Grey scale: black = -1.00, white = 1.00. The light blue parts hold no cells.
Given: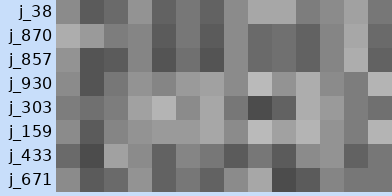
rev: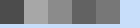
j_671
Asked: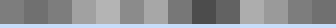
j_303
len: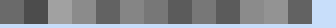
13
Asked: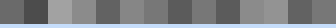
j_433
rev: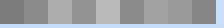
j_930
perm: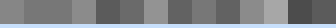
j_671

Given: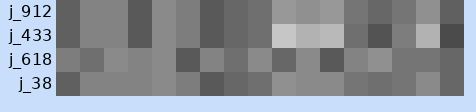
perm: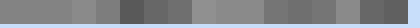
j_38
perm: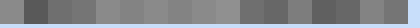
j_38

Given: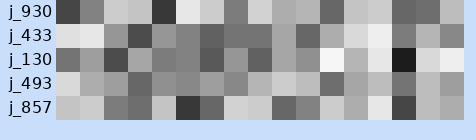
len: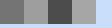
4
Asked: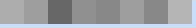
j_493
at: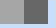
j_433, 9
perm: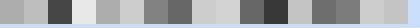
j_857
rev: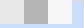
j_130
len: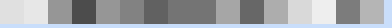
16
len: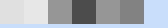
6

